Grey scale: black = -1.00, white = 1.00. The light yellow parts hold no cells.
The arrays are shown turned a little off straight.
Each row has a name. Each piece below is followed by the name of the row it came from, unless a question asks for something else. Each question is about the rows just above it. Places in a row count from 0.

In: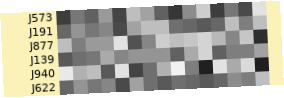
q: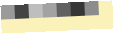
J573
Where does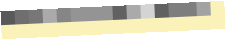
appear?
J139

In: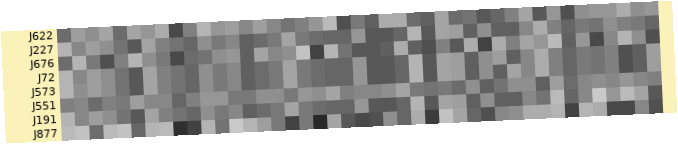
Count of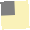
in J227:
3
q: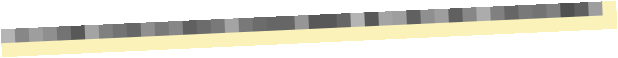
J72
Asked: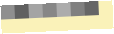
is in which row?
J573
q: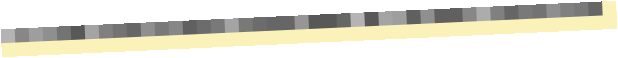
J227
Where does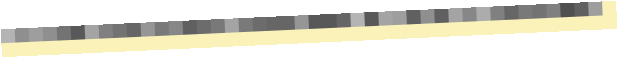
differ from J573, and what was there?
10, [0.12]
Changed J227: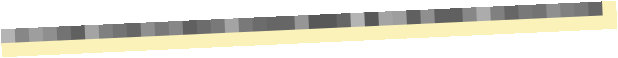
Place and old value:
5, [-0.31]

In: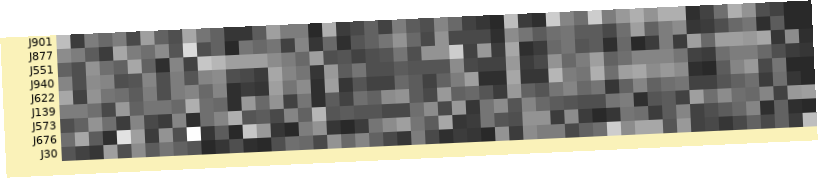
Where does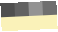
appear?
J573
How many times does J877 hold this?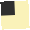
3
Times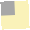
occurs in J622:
3
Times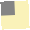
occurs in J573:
6
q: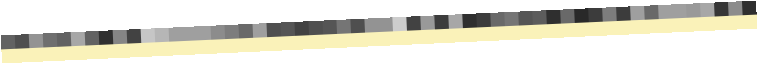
J551
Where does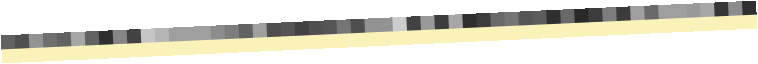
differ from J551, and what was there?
17, [-0.18]

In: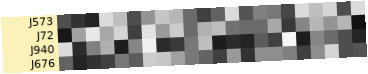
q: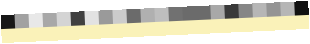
J72
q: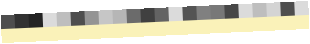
J573
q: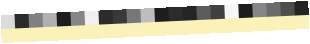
J940
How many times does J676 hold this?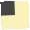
0
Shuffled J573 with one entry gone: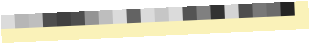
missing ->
[-0.44]
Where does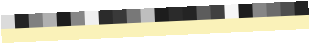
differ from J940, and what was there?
1, [-0.66]
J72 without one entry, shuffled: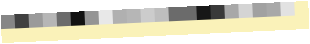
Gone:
[-0.11]

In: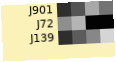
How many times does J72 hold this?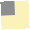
1
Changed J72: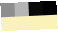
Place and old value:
2, [-0.98]
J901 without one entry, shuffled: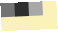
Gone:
[-0.34]

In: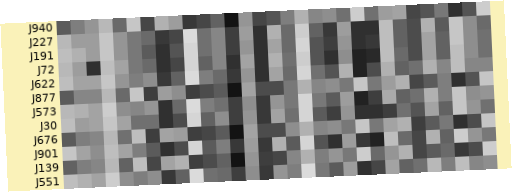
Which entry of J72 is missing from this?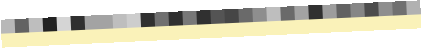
[-0.68]
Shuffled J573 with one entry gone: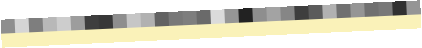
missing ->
[0.33]
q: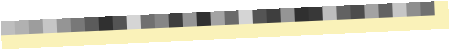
J191

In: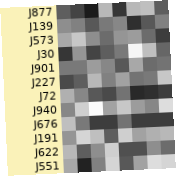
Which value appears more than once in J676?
[-0.52]
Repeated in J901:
[-0.05]
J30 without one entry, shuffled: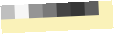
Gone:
[-0.20]

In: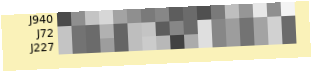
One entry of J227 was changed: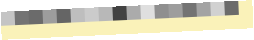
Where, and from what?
11, [0.06]
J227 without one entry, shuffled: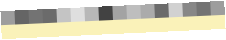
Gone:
[0.59]
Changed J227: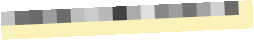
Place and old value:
4, [-0.21]
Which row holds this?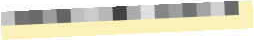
J227
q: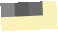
J940

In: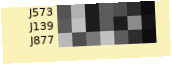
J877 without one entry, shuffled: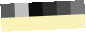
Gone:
[0.45]
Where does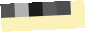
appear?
J573
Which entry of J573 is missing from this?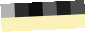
[-0.34]

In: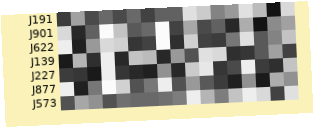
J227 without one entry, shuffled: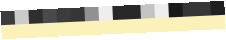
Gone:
[0.81]
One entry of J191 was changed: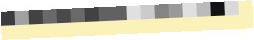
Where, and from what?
2, [-0.42]

